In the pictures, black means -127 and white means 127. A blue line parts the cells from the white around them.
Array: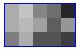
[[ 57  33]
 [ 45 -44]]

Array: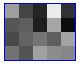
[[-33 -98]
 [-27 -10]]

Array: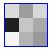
[[70 42]
 [51 24]]

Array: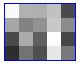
[[  2  18]
 [ 43 -31]]

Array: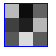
[[-96  55]
 [ 90 -36]]

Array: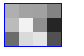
[[114  15]
 [ 90 100]]

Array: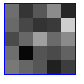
[[-56 -76]
 [-24  31]]
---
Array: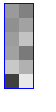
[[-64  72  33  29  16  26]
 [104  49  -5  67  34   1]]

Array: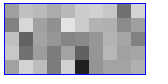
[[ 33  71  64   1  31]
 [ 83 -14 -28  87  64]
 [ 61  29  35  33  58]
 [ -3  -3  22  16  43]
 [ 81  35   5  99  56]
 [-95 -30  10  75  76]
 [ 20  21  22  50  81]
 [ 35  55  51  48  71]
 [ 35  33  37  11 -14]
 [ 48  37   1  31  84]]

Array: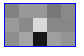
[[  14   26    2]
 [  37    9   24]
 [-104   89   24]
 [  31    7   -7]
 [  20    7   10]]

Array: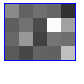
[[-37 -23 -32  10]
 [-56  24 -13 -29]
 [-28 -62 -51 -16]
 [-30 -11 123 -25]
 [ 63 -16  33 -79]]

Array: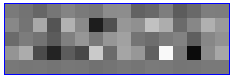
[[  -7   20  -20    8   -5]
 [  -9   44   -3  -11  -12]
 [  -8  -52  -12   41  -25]
 [ -11  -92  -36  -43   -9]
 [  -8  -35    0   50    4]
 [  -9  -55   22   10   -5]
 [ -14   74   -6  -98   -9]
 [ -11  -20   22  -47   12]
 [  -7   37   33   23   13]
 [ -10   23  -11   16  -29]
 [  -5  -31  -18   65  -23]
 [  -6  121   -4   45   -1]
 [ -10   -7    2  -20  -35]
 [  -9 -116  -32    7  -22]
 [  -6   11    7   48   -1]
 [  -6   39   18   26   -2]]

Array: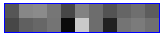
[[ -56  -41]
 [ -31    7]
 [ -24   11]
 [ -11   -9]
 [-117  -56]
 [  73    2]
 [ -18  -18]
 [ -94  -44]
 [ -11  -26]
 [  -4  -16]
 [ -15  -34]]

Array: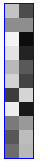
[[ -19  -40   -5  109  -67   83   57   99  115   13   67]
 [  56   61   25 -103   85  -60  -38  -92 -115   14  -51]]

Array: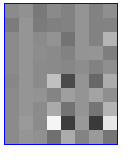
[[ 11  11  11  11   7  11  11  11  -3  11]
 [ 21  26  21  21  21  21  21  21  21  17]
 [ 16  11  11  19  11  11  13  11  -4  -6]
 [-15 117  42   4  64  10  10  19   0  10]
 [ 44 -66 -12  31 -53   7   2 -12   2   2]
 [  3  25  20  20  20  13  20  20  20  20]
 [ 26 -69 -10  35 -23   2  21   2   2   2]
 [-10 102  52  15  44  15  -1  52   3  15]]

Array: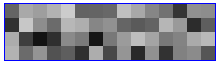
[[  51   44  -78  -27]
 [ -20  -65   71   41]
 [  20 -109   13   30]
 [ -45  -80  -20   50]
 [ -33   10   55   76]
 [ -79   -4   46  -28]
 [  45 -105    6  -27]
 [ -55   -7   17  -23]
 [  21   27  -26   64]
 [ -86   61  -37   40]
 [  17   36  -28    6]
 [ -77   -7   54  -13]
 [   1    3   26  -74]
 [  11   42  -83   16]
 [ -42   57  -33   13]]
